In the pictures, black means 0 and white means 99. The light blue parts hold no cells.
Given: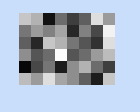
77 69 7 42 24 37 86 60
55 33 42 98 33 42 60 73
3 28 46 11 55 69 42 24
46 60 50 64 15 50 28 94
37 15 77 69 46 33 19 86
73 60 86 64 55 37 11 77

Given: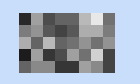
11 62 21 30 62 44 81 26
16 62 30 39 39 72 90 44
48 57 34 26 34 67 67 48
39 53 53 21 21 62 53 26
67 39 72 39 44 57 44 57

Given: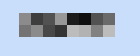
45 54 28 20 73 69 50 73
54 24 32 59 11 6 32 41

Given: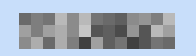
54 67 41 67 49 25 62 37 45 25 33 45 41
41 49 45 72 54 72 45 41 37 54 58 49 72
62 49 62 67 54 77 33 37 29 58 33 72 62

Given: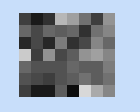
24 10 10 36 5 84 66 52
15 28 15 48 19 28 52 40
24 10 19 71 62 44 24 57
32 28 24 32 36 44 36 44
40 32 32 32 40 36 36 48
40 28 40 36 40 19 44 52
79 24 57 28 36 57 62 52

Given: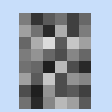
44 40 12 72 30 16
62 44 16 67 25 48
48 20 35 44 25 40
48 57 40 30 52 40
44 16 52 72 62 35
30 12 57 30 35 25
62 35 77 30 57 52
40 67 85 35 77 62
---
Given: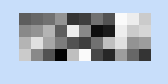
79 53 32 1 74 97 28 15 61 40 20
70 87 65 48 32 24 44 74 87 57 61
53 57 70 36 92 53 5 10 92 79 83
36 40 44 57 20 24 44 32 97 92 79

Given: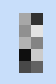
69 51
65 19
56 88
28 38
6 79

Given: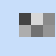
67 44 58
26 84 54

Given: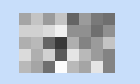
85 68 81 35 89 72 60 51
81 81 85 93 56 56 43 56
72 64 43 98 72 64 89 51
68 72 39 22 68 51 60 76
64 76 60 76 39 60 47 43

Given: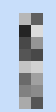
76 81
71 37
66 33
50 54
41 62
33 28
28 58
14 85

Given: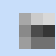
65 79 84
61 44 44
53 29 21

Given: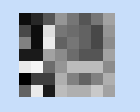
91 95 42 58 73 73 73 54
50 5 91 38 46 38 28 54
38 91 10 73 68 68 78 63
28 5 86 46 42 38 28 58
10 10 63 54 42 33 33 63
5 15 33 58 46 33 46 63
0 24 24 68 50 38 50 68

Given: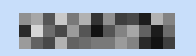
60 38 28 69 38 42 47 47 60 51 16 7 24
56 65 33 78 47 69 20 56 24 28 11 69 51
16 83 42 28 60 33 7 33 51 65 38 11 42
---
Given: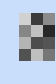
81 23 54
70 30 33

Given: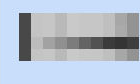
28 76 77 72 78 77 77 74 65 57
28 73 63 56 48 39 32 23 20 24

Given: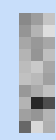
53 61 76
65 59 65
73 78 65
59 66 75
62 58 70

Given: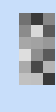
44 22 52
65 63 59
66 28 70

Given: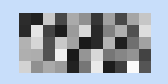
17 13 78 28 66 56 21 62 28 64 77
69 83 31 78 63 10 16 70 12 43 63
82 56 66 60 13 46 91 11 24 97 33

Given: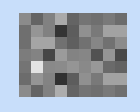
54 39 50 66 39 45 43 47 42
43 64 64 44 37 44 52 44 54
45 88 53 54 58 53 59 41 38
54 39 50 67 39 45 43 47 43
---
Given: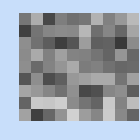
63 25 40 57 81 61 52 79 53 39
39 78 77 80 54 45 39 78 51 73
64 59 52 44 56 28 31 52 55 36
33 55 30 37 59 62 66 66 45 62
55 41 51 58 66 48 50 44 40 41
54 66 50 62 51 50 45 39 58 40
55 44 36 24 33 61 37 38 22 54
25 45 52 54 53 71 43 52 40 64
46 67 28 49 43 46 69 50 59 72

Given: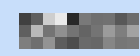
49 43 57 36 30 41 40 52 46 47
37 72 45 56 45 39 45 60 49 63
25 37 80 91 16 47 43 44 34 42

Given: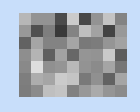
48 54 74 76 50 59 66 58 54
49 67 64 79 76 47 56 38 64
53 86 56 58 72 57 54 64 46
55 70 37 63 40 58 57 78 36
38 64 51 51 64 47 48 58 63
59 31 49 22 51 74 63 26 59
71 57 57 29 79 28 57 76 51

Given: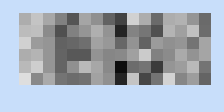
86 53 66 45 42 44 63 56 14 76 27 45 82 52 61 39
72 80 58 39 56 72 65 53 5 42 45 23 58 61 72 45
67 70 58 39 34 34 57 52 53 62 79 50 54 66 57 64
81 60 58 38 40 43 63 59 40 57 38 60 56 58 45 64
73 74 54 31 50 58 68 57 14 51 46 31 70 62 75 42
67 76 65 50 33 64 56 38 26 81 67 41 67 69 58 41

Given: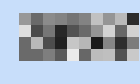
41 41 49 35 91 40 73 74 32 78
41 72 30 13 77 71 10 52 18 48
86 29 46 15 32 41 58 82 40 81
59 41 54 51 45 51 75 58 72 17

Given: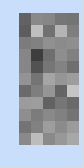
53 73 53 59 65
45 50 61 54 60
55 48 53 50 45
60 61 38 46 41
41 49 58 39 76
57 45 64 58 61
52 32 46 51 43
52 24 43 55 50
48 50 56 54 55
36 74 44 70 49
38 53 52 46 45

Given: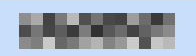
54 49 78 40 47 63 70 51 59 79 32 77 72
30 46 27 36 23 48 19 34 42 26 38 47 54
55 66 26 47 72 31 45 28 26 61 42 22 44

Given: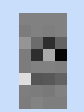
48 51 49 49
49 48 47 50
86 33 34 38
48 50 50 49
48 18 66 2
58 42 18 38
48 50 49 50
50 50 50 50

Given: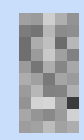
61 63 73 63 67
65 58 53 60 81
57 82 83 62 23
60 71 50 51 68
67 62 47 64 60
60 46 67 52 65
43 60 78 62 50
43 67 74 42 71
48 45 71 54 55
62 60 80 68 57
